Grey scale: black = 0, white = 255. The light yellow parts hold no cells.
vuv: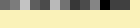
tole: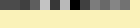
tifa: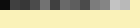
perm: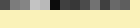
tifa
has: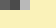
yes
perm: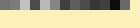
tifa

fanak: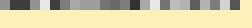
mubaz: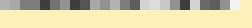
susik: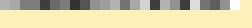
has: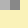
no
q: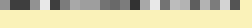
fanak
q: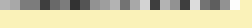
susik
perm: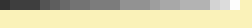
susik
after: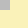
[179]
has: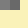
no

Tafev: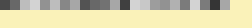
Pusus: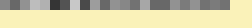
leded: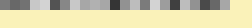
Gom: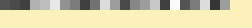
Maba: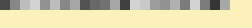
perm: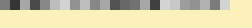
Maba
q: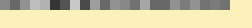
Pusus
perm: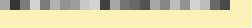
Tafev

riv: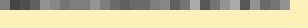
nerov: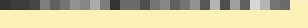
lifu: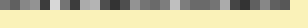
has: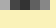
yes
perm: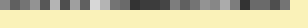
nerov
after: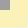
[96]

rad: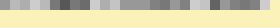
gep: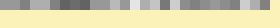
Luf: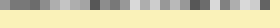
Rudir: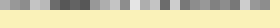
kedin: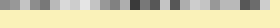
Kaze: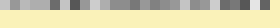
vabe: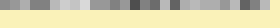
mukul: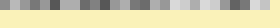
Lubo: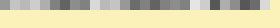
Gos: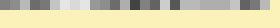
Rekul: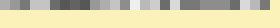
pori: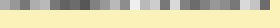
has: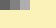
no
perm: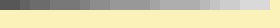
Luf
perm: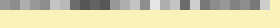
Rudir
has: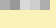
yes
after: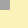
[87]

